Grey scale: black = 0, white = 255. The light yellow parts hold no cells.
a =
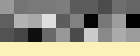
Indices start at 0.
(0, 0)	153
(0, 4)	125
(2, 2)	15
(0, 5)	91
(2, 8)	171
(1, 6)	4
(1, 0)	95
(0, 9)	102
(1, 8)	158
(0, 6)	92

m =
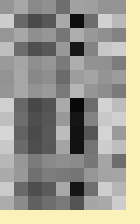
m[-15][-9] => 149
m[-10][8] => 156
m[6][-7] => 147
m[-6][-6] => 89
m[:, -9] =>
[149, 205, 150, 191, 154, 147, 149, 207, 191, 214, 200, 183, 171, 202, 172]
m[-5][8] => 189
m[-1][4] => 122
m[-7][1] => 109
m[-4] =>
[183, 150, 123, 137, 142, 139, 119, 165, 109]
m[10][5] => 18
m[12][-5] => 121
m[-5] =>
[200, 106, 77, 88, 164, 18, 116, 205, 189]
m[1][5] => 14
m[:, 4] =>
[110, 169, 118, 153, 122, 107, 121, 170, 153, 188, 164, 142, 121, 168, 122]
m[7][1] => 103
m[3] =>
[191, 109, 79, 88, 153, 23, 131, 199, 206]
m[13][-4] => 21
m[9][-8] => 99
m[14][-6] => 110
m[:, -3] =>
[159, 109, 152, 131, 146, 164, 149, 108, 131, 86, 116, 119, 150, 111, 166]
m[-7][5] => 21
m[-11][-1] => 124
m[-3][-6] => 125
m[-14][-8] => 104
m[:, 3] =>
[144, 87, 150, 88, 150, 142, 154, 83, 87, 89, 88, 137, 125, 90, 110]
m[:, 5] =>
[161, 14, 173, 23, 173, 157, 181, 8, 21, 18, 18, 139, 117, 21, 84]
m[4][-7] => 142
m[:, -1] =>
[148, 185, 131, 206, 124, 156, 122, 188, 207, 154, 189, 109, 165, 181, 205]
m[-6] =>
[214, 99, 74, 89, 188, 18, 86, 212, 154]

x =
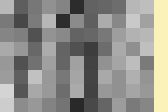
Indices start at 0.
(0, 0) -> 184
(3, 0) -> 170
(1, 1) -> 71
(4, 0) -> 152
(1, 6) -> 95
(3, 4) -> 100
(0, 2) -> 119
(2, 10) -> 183
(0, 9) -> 183
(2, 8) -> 158
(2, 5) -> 99
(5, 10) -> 148
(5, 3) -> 152
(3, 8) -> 170
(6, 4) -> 109
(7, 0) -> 205
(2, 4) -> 137
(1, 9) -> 201
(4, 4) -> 101
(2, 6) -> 103
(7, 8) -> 156
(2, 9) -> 178
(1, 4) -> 45

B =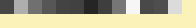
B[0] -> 70
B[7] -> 62
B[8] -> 118
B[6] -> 37

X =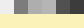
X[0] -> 238
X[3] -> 181
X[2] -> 174
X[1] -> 124

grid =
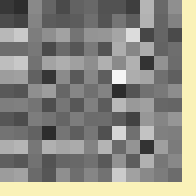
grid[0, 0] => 56
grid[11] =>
[95, 87, 114, 83, 102, 104, 113, 89, 146, 93, 177, 119, 136]
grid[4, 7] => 176
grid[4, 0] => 190
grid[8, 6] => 108
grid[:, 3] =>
[101, 92, 143, 74, 163, 54, 157, 78, 116, 44, 176, 83, 86]
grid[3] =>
[109, 109, 120, 74, 107, 86, 122, 83, 173, 134, 172, 99, 110]
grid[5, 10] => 165
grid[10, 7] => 180
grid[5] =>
[157, 160, 97, 54, 139, 89, 135, 94, 245, 173, 165, 112, 95]
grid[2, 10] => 70
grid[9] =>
[115, 111, 98, 44, 117, 94, 119, 80, 214, 112, 195, 128, 126]
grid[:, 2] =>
[137, 132, 125, 120, 114, 97, 143, 116, 125, 98, 119, 114, 106]
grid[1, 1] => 67
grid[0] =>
[56, 45, 137, 101, 74, 98, 104, 82, 82, 62, 181, 105, 143]
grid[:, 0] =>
[56, 76, 184, 109, 190, 157, 89, 126, 86, 115, 174, 95, 156]
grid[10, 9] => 148
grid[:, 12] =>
[143, 130, 74, 110, 108, 95, 141, 101, 150, 126, 123, 136, 108]
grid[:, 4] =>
[74, 88, 162, 107, 174, 139, 102, 118, 101, 117, 166, 102, 143]
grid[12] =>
[156, 162, 106, 86, 143, 110, 134, 114, 203, 161, 137, 124, 108]
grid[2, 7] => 150
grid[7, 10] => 160
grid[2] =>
[184, 201, 125, 143, 162, 116, 148, 150, 165, 220, 70, 101, 74]
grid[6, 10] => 113
